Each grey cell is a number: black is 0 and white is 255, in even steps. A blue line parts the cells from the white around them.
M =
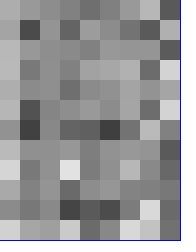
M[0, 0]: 173
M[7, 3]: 151
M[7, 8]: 90
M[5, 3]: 142
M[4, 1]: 139
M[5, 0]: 182
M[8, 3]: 226
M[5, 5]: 140
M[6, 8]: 129
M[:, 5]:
[128, 140, 152, 167, 145, 140, 63, 146, 144, 150, 76, 136]
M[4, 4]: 139
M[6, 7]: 186
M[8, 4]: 124
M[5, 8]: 211
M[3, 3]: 129
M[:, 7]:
[183, 90, 149, 108, 147, 109, 186, 148, 137, 128, 217, 194]
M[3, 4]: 162
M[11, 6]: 216
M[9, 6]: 131
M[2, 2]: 142
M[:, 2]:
[141, 148, 142, 143, 143, 133, 136, 144, 145, 148, 137, 159]
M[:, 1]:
[153, 75, 152, 121, 139, 82, 65, 144, 121, 130, 120, 166]
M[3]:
[185, 121, 143, 129, 162, 167, 177, 108, 211]
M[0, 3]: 129
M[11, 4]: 107
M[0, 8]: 89
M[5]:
[182, 82, 133, 142, 153, 140, 165, 109, 211]
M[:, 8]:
[89, 176, 91, 211, 165, 211, 129, 90, 104, 120, 106, 113]

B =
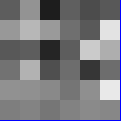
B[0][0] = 93
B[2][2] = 37
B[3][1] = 178
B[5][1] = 131
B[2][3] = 93
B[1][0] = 152
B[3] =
[114, 178, 79, 109, 54, 109]
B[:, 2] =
[29, 154, 37, 79, 137, 118]
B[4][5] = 233
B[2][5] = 174

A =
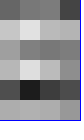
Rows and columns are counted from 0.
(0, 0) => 102
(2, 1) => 128
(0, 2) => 124
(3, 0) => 183
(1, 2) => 186
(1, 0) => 198

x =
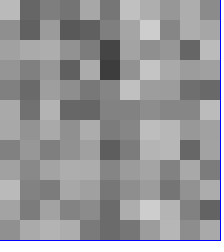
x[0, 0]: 186
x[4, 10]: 105
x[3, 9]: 156
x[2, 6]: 163
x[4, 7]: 157
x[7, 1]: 151
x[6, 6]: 134
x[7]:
[129, 151, 127, 145, 160, 94, 124, 180, 183, 103, 162]
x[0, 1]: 102
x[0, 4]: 167
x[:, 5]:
[118, 127, 69, 61, 133, 130, 124, 94, 133, 119, 107, 107]
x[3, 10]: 160
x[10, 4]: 139
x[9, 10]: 172
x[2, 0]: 161
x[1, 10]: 166
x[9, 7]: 156
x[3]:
[149, 128, 151, 96, 171, 61, 146, 196, 169, 156, 160]
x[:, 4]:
[167, 96, 124, 171, 120, 102, 172, 160, 172, 160, 139, 122]
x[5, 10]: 187
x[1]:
[143, 97, 155, 89, 96, 127, 165, 205, 134, 173, 166]
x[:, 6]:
[192, 165, 163, 146, 192, 130, 134, 124, 155, 142, 173, 118]
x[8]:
[161, 137, 163, 173, 172, 133, 155, 164, 130, 168, 124]
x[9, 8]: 117
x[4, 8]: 156
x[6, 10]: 161
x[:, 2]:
[126, 155, 173, 151, 158, 179, 169, 127, 163, 124, 162, 179]
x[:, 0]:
[186, 143, 161, 149, 128, 169, 168, 129, 161, 186, 163, 144]
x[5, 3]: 103
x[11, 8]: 182
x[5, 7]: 141

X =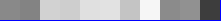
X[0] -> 137
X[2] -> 210
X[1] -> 131

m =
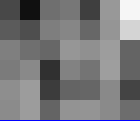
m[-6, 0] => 72
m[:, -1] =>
[246, 212, 100, 99, 68, 109]
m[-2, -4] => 100
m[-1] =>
[139, 156, 100, 147, 148, 138, 109]
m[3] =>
[123, 137, 48, 130, 116, 158, 99]
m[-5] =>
[91, 78, 126, 134, 103, 149, 212]
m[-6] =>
[72, 16, 111, 119, 63, 152, 246]
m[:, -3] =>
[63, 103, 144, 116, 102, 148]

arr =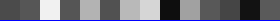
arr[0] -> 75
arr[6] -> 185
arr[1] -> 86
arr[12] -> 18
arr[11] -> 69
